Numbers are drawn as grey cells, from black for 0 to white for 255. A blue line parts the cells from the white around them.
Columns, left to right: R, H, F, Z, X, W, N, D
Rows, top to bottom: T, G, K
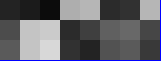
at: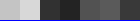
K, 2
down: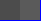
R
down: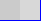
F
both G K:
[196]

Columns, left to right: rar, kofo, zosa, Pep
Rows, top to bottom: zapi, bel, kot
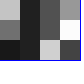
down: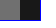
rar
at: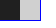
kot, 2
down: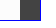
Pep
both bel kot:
[32]
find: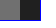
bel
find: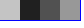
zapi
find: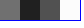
bel

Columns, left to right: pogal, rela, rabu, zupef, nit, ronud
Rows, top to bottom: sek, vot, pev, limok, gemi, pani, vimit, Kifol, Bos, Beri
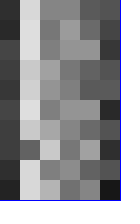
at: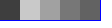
limok, 1
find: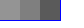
gemi
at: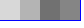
Beri, 2
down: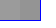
zupef
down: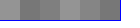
zupef
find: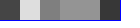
pev

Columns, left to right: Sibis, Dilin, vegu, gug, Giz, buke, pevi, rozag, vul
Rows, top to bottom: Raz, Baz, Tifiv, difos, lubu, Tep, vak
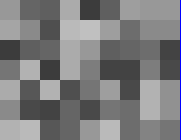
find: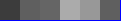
Tifiv
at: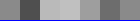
Baz, 2
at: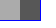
lubu, 1
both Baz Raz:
[158]
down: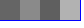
Dilin

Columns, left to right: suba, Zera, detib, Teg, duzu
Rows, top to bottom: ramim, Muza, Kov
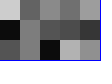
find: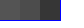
Muza
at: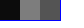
Muza, 1

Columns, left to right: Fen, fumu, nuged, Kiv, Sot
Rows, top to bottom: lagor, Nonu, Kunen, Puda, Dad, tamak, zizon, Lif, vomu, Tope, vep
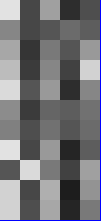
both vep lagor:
[78]
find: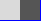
Dad
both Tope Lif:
[71]
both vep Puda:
[210]
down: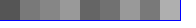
nuged
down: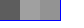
Sot

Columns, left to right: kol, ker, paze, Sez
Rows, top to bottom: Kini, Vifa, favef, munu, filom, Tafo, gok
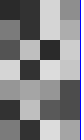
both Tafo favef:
[191]
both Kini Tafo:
[50]
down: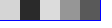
paze
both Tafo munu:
[50]

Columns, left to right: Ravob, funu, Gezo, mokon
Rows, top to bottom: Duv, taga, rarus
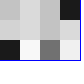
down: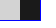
Ravob
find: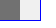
rarus
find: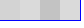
taga
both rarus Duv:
[26]
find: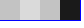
Duv
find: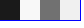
rarus

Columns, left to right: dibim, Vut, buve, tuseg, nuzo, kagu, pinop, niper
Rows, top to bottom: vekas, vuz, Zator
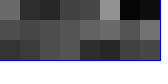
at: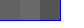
vuz, 5
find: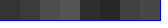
Zator
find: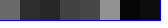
vekas
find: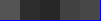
Zator

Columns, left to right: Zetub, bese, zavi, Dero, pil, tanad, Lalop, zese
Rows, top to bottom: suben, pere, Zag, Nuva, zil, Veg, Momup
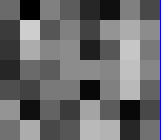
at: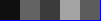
Veg, 2
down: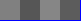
zavi
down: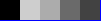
bese
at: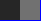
Momup, 7
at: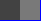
zil, 2
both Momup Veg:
[72]
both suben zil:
[128]

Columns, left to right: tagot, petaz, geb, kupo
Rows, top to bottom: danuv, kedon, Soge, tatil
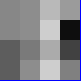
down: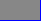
tagot
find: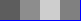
tatil
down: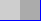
geb

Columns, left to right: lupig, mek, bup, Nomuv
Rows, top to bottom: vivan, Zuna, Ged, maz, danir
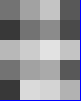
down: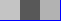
Nomuv
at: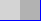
danir, 3

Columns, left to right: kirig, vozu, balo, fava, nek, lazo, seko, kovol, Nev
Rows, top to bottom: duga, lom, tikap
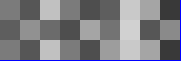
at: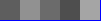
lom, 1
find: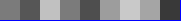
tikap
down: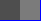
fava
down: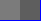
kirig

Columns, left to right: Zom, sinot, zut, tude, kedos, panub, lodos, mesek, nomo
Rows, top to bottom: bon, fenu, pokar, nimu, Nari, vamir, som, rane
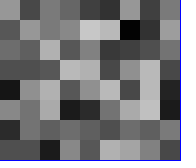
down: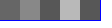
tude
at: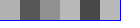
Nari, 3
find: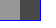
bon
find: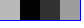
fenu
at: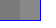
fenu, 3
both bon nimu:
[72]
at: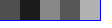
rane, 2

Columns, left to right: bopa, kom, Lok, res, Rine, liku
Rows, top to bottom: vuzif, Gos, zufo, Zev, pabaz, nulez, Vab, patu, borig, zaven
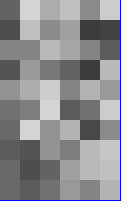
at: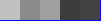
Gos, 2
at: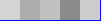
vuzif, 2
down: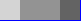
Lok
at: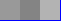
zaven, 4
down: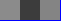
Rine
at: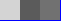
nulez, 3
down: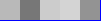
Lok

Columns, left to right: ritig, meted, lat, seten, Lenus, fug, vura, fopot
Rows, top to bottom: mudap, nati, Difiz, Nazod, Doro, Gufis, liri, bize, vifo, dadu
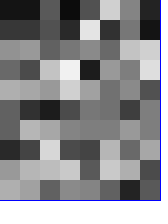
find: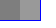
liri
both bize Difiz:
[105]
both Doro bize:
[167]
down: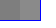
vura

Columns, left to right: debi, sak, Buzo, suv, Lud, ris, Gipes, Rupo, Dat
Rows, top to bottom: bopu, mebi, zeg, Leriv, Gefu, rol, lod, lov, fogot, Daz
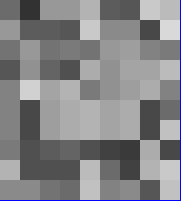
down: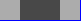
Rupo
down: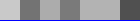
Lud
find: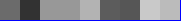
bopu
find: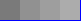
Gefu
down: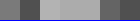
suv
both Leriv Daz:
[86]
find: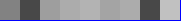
lod

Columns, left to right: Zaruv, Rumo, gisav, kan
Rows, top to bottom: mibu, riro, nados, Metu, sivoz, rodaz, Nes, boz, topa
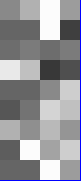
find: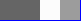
topa
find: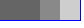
sivoz
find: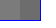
nados

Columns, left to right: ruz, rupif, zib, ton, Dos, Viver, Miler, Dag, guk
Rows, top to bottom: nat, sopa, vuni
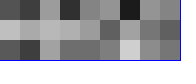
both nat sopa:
[156]
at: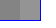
nat, 5

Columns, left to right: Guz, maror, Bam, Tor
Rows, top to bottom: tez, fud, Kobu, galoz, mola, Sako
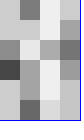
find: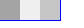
mola
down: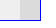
Bam
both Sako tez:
[205]
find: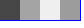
galoz

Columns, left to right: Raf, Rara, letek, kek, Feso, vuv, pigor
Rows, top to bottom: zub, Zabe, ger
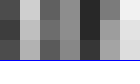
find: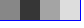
ger
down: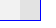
pigor
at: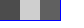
zub, 1
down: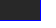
Feso
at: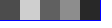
zub, 1
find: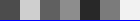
zub
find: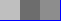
Zabe

